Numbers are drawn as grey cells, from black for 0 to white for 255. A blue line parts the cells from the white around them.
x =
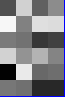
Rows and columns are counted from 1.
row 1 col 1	80
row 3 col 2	114
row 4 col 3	179
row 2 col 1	247
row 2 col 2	129
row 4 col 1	210

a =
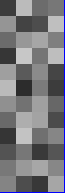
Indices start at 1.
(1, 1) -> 60
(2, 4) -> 191
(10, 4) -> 85
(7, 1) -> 144
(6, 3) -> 123
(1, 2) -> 187
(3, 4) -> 127
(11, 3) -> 167
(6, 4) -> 60
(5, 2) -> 90
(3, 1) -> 107
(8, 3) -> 163
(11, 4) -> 135
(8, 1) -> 105
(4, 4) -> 190
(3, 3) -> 166

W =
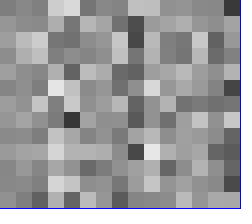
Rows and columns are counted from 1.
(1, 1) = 126
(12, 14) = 137
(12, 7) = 146
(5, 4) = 176
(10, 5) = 179
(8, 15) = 199
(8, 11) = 112
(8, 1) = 150
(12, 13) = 145
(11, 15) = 101
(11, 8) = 145
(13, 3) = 97
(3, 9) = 72
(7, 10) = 146
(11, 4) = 167
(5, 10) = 158
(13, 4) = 177
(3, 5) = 113
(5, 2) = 142
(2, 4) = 174
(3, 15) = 152
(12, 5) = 196
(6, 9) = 143
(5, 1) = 159
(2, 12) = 175
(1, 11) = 145
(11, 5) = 146
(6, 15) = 69
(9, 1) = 138
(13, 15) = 168
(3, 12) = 119
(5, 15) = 179
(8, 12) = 159
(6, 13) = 154
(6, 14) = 131
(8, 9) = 89
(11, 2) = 152

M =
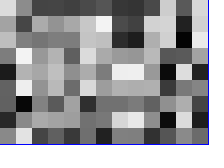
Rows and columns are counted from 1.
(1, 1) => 220
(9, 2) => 227
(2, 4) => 147
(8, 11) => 12
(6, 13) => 133
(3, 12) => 3
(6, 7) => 157
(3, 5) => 125
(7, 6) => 47
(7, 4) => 90
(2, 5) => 168
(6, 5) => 108
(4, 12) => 90
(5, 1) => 27
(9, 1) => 137
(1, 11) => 205
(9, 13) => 107
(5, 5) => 143
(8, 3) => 170
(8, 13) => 29
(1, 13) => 215
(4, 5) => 95
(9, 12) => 138
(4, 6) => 219
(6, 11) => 58
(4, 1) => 125
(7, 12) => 174
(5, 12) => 221
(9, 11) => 85
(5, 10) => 153
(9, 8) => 128
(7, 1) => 97
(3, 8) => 44
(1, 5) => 64
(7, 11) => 144
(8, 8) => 214

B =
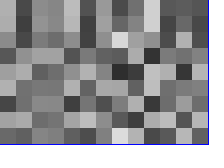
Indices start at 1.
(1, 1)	176
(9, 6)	77
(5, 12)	54
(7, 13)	109
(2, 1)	173
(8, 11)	188
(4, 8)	92
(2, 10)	208
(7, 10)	57
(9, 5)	95
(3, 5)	141
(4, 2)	145
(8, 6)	189
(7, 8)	125
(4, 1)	87
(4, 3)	162
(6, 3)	120
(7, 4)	136
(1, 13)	85
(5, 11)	176
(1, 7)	153
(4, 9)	172
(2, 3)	147
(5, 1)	159
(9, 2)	96
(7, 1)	70
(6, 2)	113
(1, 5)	188
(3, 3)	123
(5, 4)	110
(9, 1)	105
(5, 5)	144

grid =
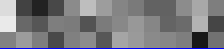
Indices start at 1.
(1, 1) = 220
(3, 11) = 135
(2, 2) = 104
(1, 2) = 66
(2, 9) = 152
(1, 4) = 72
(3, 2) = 156
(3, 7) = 87
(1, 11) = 98
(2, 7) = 123
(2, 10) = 134
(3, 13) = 23

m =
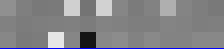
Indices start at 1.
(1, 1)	144
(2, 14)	127
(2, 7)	131
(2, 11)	132
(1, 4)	122
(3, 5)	134
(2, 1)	129
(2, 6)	124
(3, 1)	135
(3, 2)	122
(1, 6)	116
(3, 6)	21
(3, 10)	137
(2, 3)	126

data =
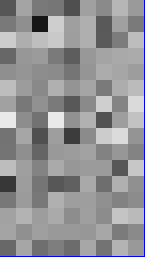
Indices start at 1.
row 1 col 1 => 86
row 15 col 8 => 123
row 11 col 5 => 151
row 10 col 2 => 143
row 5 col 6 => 149
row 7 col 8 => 132
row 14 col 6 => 159
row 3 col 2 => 174
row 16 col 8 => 179
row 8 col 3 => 114
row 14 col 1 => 162
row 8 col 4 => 234
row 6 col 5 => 148
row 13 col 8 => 130
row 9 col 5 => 60
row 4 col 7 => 164
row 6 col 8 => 173
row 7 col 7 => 207
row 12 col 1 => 55
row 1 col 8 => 182
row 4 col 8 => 169
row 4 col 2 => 151
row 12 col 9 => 144
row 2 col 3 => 22
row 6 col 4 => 176
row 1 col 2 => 164
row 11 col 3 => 131
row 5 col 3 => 141
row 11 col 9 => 199
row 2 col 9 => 122
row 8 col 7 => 82
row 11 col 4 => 170
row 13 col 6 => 158
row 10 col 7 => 130

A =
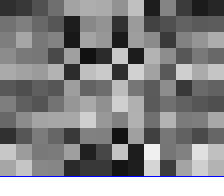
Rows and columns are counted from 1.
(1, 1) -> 47
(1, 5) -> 163
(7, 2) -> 95
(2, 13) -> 90
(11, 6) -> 56
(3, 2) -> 166
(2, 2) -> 127
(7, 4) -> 115
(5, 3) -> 155
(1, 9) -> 192
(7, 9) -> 176
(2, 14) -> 92
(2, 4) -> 86
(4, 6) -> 17
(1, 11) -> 132
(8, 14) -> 168
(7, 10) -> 90
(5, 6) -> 191
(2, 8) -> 49
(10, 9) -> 29
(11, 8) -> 20
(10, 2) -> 156
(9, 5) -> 57
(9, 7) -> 128
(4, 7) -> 43
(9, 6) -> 129
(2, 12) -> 98
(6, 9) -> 118
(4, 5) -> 160
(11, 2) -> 197
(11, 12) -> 164
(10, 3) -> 121
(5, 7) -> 202
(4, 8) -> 200
